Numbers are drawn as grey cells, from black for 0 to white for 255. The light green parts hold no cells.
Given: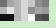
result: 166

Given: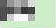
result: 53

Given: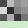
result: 129

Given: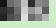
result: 179

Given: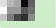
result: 86

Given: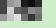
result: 136

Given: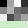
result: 109

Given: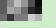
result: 39

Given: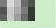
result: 124
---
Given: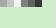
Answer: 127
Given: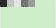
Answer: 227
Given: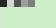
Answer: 83
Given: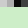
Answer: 174
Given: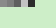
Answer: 95
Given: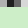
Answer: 32
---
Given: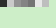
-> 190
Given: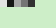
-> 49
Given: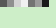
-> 25
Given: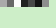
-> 141
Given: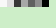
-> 1
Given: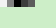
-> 91
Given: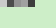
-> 61
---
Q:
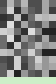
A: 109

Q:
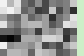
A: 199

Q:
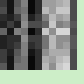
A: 76

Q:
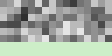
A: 186

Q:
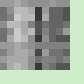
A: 143

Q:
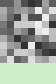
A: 94

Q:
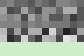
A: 104

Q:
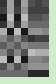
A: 81
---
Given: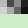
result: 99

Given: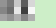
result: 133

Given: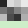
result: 51

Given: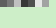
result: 230

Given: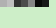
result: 8

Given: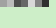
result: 131

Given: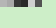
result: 207

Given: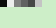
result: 70
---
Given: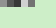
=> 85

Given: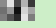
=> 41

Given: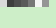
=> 78

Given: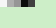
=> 63

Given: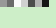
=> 76

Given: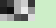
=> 28

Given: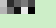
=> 16
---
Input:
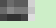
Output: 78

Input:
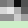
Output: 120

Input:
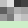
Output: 192

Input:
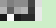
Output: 153

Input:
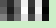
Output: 81

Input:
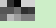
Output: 199

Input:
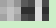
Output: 163
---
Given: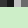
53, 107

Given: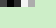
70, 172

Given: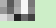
174, 65

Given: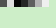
81, 239

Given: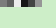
124, 150

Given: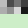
189, 24

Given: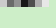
203, 231
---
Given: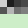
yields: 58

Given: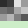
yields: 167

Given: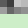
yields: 199

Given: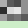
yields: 230

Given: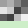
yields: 66

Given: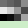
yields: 151

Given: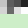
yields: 77

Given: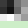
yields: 100

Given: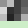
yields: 63
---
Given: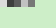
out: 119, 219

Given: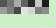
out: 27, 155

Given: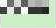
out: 186, 65

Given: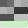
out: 166, 80

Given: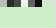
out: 14, 187

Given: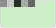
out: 103, 142

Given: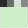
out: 137, 43

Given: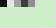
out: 143, 19

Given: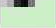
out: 121, 200
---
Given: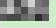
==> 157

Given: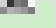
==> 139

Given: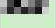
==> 153

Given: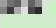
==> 129

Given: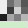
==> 238

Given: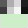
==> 60

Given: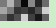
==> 165

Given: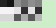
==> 244
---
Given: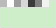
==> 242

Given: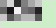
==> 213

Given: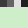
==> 100

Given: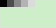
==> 179

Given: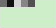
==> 134

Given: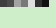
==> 162

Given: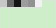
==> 199
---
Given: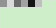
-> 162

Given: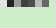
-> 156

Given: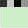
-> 49

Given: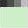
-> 77

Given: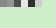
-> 148

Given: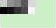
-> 202

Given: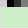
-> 49

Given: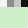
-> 142

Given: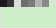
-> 138
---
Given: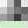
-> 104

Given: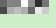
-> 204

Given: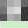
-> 55

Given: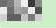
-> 82

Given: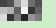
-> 97

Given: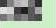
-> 168

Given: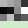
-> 251

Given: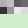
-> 219
